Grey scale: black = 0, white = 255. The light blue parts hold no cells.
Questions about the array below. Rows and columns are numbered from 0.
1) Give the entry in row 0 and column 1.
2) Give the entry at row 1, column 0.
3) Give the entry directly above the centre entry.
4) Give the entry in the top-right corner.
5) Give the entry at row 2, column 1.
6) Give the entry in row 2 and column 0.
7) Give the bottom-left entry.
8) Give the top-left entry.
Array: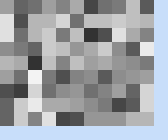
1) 100
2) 224
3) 150
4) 90
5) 112
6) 224
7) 100
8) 159

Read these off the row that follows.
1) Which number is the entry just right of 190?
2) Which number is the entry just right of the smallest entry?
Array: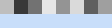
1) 56
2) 114

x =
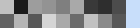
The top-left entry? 193
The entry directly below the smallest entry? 181
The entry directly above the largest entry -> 147
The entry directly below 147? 213
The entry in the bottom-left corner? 98

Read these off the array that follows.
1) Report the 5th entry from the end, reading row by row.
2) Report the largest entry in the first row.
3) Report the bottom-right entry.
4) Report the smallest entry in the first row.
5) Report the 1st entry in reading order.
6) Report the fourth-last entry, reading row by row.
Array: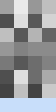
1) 170
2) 234
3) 201
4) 151
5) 161
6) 67

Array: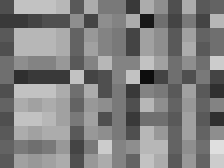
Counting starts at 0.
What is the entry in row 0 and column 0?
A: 79
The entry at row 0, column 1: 194
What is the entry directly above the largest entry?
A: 142
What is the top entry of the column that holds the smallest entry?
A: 172
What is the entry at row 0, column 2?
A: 194
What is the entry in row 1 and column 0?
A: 57
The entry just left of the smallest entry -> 194
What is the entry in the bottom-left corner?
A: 89
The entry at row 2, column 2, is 183
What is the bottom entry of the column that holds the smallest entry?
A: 194
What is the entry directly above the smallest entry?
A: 194
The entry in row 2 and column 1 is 183
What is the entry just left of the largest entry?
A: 111
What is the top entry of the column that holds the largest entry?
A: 99
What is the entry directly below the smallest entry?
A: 131
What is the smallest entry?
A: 13
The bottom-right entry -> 204
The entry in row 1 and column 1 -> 57

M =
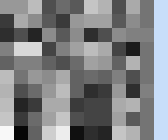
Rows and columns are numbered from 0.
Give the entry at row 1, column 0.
58
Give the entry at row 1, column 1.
170
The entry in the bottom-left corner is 248
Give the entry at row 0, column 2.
188
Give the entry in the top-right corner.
116
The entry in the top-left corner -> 152
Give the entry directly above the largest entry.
197
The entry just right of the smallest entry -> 98
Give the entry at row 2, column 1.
79
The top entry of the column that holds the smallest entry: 152
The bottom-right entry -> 116
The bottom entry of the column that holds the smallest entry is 7
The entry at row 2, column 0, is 46
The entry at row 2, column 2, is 36
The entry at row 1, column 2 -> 140

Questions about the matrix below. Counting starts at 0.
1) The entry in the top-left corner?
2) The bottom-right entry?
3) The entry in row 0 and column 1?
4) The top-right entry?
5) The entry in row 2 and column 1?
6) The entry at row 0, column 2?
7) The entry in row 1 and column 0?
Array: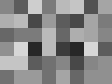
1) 134
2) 144
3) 92
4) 165
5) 123
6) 206
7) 174

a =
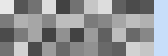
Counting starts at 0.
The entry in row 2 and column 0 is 75
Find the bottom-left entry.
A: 114
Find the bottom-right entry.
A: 198
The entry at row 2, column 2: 166
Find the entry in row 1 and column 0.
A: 123
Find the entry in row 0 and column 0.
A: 232
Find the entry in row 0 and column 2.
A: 114
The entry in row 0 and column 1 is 85
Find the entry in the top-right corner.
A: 85

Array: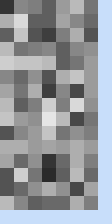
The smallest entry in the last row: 95
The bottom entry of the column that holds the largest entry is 105
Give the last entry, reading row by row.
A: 126
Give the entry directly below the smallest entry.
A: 174
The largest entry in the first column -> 206
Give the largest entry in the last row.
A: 186
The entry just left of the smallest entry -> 117
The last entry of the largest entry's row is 117
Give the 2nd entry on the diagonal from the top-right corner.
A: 135
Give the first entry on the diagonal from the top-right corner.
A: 117
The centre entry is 206
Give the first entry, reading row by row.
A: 52
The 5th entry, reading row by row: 155
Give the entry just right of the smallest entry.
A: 95
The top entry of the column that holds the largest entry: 95
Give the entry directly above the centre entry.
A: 62
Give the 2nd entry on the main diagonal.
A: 217
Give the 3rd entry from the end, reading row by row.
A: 105
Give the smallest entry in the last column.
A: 83
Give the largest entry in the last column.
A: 164
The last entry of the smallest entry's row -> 105
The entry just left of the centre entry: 126
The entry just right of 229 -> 186
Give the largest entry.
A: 229
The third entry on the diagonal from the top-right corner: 126

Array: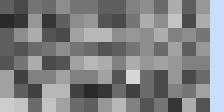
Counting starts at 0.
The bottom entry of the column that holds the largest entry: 129
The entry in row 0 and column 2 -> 117
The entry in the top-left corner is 95
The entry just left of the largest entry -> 84
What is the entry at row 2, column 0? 95
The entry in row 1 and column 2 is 151
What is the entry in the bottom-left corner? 205
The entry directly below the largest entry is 65
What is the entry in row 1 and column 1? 54
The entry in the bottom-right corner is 84
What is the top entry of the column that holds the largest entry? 129
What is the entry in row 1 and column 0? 42
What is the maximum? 214
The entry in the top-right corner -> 151

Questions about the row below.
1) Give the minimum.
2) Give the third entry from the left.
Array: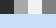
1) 45
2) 241

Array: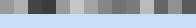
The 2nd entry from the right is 145
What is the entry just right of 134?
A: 114
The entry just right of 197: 163
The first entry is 154
